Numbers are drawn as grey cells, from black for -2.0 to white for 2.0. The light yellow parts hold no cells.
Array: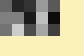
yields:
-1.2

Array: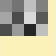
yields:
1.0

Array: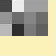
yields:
0.5

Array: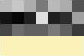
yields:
0.7

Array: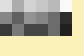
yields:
1.3

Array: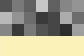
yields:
-0.5

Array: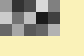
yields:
-0.8

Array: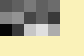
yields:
-0.1
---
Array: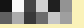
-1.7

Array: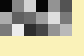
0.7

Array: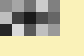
1.0

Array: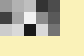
-1.0

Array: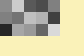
0.0

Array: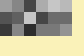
-0.7

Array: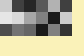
1.6

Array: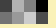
-1.0

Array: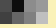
-0.8
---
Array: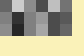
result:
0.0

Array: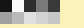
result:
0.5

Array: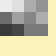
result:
-0.3

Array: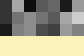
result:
-1.2

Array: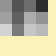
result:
0.5

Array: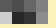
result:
1.2

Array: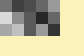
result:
1.4

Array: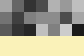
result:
-0.2
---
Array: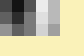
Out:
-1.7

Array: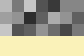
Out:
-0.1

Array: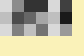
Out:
0.2

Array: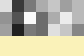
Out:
-1.1

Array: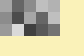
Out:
-0.4

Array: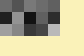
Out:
-0.7
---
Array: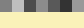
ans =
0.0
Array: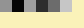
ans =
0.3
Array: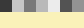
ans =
-1.1
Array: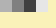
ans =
0.8
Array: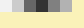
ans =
1.8
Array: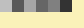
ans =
1.0
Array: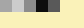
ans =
0.6
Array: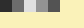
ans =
-1.3
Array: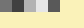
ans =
-0.2
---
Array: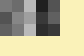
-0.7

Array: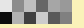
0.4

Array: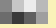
0.9

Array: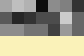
-1.2

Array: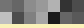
-0.8

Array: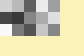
0.5

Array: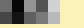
1.3
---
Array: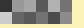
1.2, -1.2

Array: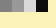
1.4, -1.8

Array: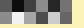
1.8, -1.8

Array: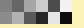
1.8, -1.8

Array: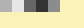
1.6, -1.2

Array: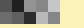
1.1, -1.5

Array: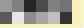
1.6, -1.4

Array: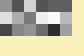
1.9, -1.3

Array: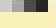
1.2, -1.4

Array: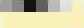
1.5, -1.7
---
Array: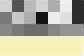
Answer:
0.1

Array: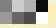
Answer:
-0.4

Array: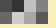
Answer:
1.2

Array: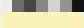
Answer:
1.3

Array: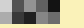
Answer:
-1.5

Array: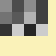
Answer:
1.2

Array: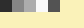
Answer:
0.7

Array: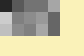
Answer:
0.0

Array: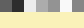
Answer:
0.3
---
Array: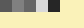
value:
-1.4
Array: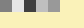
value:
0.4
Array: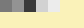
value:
1.7
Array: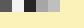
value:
1.0
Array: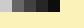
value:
-1.8
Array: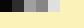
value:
1.5
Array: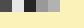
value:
0.8
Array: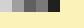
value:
-1.5
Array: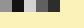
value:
-1.3
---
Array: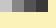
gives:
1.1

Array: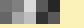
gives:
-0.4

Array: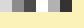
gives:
1.4

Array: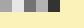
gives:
0.6

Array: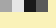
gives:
0.6

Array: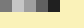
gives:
-0.1
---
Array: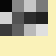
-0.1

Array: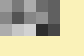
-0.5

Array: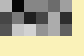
0.5

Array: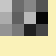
-0.7

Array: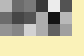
-0.7

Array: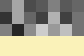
-0.4
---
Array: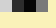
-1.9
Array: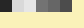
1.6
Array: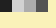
0.7
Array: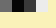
-1.1
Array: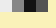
-1.7
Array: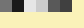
1.6
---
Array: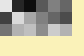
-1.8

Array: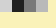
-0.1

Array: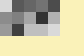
-0.4

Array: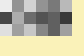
1.3

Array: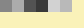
-0.7

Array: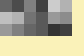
0.0

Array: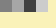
-1.0

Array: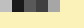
-0.6
